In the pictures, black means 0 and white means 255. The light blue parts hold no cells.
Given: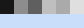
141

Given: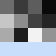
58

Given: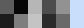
6

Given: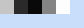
42

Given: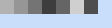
150

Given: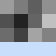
124

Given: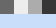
237

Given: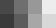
111

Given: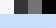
53
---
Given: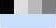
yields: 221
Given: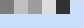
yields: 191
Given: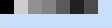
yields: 205
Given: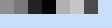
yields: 120
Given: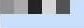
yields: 171
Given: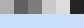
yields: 97
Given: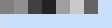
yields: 143
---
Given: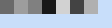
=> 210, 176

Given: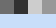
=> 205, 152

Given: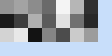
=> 244, 232

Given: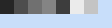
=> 235, 196

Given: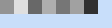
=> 223, 174

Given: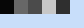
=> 199, 103
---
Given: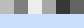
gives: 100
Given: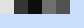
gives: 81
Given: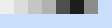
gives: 140
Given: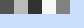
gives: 129
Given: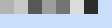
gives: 44
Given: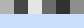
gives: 142
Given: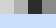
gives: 138
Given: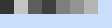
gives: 181
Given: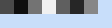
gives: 134
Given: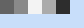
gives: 45
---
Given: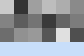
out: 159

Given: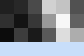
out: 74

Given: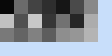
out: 67

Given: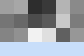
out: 45

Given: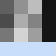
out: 189

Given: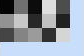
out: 12

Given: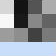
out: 84

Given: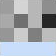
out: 183

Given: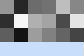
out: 108
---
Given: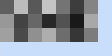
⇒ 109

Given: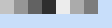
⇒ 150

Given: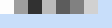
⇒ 158

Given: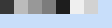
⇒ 152

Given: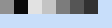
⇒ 124

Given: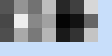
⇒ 114

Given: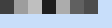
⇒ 96
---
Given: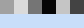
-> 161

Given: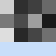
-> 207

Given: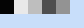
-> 4

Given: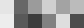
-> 229

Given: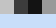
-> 195

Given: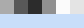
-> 171

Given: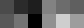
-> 75

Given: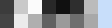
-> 60
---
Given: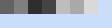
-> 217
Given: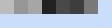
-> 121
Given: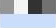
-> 113
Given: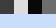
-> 109
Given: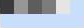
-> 229
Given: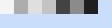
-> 31
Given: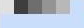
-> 184
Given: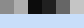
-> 197
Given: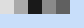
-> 96
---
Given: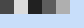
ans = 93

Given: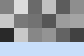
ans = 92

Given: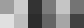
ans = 197

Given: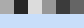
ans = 59

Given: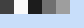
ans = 112

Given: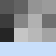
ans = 148

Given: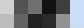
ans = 18

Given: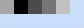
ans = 117

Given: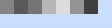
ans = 148
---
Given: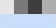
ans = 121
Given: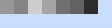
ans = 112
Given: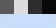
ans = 221
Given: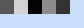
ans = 4
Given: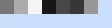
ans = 71
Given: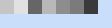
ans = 141
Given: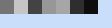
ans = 166
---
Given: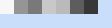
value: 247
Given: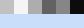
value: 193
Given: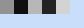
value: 146
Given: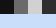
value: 17
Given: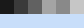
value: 25
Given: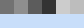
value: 114
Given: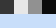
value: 54
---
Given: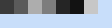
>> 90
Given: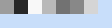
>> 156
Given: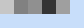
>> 144
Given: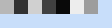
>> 157
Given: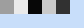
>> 158
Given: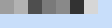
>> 137
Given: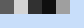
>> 92
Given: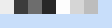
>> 189
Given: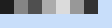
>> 133
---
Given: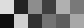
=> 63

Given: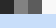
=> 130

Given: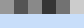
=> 53

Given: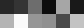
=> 13

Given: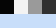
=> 243

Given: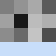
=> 147
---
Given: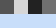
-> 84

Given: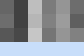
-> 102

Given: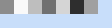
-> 140

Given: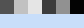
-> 82

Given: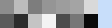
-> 141

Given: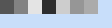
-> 85

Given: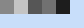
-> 135
